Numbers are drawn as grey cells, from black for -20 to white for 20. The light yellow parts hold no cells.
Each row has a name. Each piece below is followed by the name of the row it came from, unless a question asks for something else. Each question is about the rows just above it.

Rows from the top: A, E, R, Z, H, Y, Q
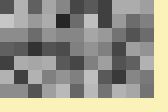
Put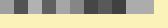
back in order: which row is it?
A
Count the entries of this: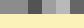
6
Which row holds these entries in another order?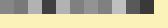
Y
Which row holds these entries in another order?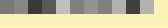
Y
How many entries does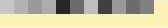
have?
11
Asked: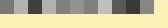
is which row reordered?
Y

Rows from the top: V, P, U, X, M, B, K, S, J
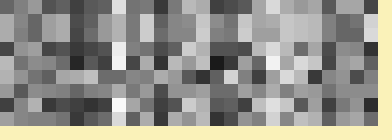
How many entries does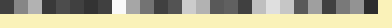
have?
27
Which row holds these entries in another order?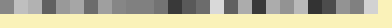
J
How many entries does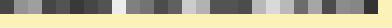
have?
27
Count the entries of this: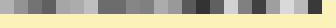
23
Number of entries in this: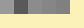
5

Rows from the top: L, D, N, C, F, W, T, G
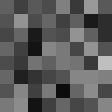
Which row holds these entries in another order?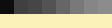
T
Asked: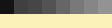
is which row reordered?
C
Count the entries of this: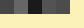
5
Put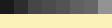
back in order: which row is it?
N
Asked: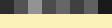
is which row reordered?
D
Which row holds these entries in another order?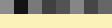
G
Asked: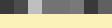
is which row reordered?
F

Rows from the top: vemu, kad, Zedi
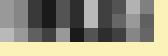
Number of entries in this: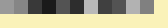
11
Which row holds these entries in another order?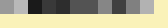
vemu
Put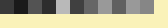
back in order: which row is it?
kad
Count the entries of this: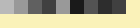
9
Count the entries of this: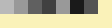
7

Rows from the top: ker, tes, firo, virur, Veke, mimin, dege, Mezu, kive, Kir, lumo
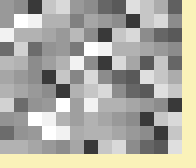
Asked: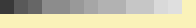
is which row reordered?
dege
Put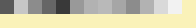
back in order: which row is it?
firo
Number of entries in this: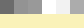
6
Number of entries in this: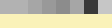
8

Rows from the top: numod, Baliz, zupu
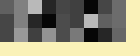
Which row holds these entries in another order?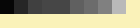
numod
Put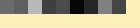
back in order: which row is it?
Baliz
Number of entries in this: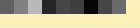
9
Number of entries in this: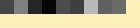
9
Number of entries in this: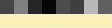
8
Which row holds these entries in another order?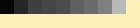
Baliz

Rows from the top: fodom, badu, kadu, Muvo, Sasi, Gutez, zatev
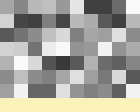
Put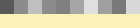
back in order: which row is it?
Gutez
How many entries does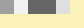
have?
5

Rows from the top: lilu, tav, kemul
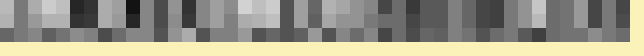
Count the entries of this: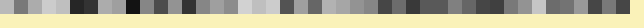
45
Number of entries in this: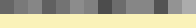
14

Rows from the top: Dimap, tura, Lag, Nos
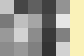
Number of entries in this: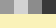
4
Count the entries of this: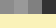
4
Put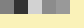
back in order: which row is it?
Nos
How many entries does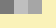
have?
3

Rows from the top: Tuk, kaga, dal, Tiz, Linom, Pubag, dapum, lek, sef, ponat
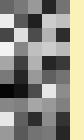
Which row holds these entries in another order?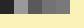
ponat
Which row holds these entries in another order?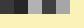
Linom
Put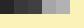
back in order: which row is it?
Linom
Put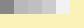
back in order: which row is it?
Tiz
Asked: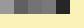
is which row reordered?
Pubag
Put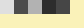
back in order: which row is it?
dal

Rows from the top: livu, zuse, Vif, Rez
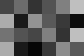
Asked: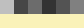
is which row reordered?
livu
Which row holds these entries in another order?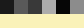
Rez
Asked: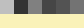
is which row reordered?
Vif

